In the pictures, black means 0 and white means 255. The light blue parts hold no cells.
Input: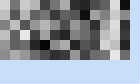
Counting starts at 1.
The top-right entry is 15
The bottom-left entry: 139
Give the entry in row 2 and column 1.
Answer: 191
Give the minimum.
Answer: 6
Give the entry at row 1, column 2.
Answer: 117
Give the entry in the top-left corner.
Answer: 211
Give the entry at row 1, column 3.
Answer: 202
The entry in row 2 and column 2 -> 85
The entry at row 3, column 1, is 129
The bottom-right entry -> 108

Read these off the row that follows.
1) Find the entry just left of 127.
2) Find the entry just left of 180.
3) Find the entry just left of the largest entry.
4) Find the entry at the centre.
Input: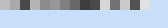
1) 151
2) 73
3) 82
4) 104

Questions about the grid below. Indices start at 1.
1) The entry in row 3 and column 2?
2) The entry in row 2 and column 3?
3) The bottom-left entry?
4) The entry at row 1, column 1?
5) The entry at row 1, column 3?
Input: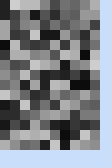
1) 73
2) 122
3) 175
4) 33
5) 186

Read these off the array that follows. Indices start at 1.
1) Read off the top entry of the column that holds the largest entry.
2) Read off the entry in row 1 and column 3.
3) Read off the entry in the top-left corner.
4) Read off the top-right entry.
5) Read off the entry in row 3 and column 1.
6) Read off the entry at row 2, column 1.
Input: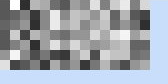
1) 255
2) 47
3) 88
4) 215
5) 100
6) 88

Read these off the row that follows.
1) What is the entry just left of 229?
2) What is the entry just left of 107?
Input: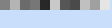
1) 160
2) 180

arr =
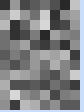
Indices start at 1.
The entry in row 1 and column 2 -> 152
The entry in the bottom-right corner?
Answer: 90
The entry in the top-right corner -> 195
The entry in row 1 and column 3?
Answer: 71
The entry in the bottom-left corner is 143
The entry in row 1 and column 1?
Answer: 49
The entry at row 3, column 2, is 49
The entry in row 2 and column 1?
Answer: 152
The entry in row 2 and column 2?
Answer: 204
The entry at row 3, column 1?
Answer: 185

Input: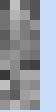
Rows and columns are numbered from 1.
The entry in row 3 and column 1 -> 115
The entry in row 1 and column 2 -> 192
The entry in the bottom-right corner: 125
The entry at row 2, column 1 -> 115
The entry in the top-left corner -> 75
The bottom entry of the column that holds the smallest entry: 148
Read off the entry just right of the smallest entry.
137
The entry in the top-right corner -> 84
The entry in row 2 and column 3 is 159
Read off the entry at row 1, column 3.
103
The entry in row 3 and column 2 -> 159
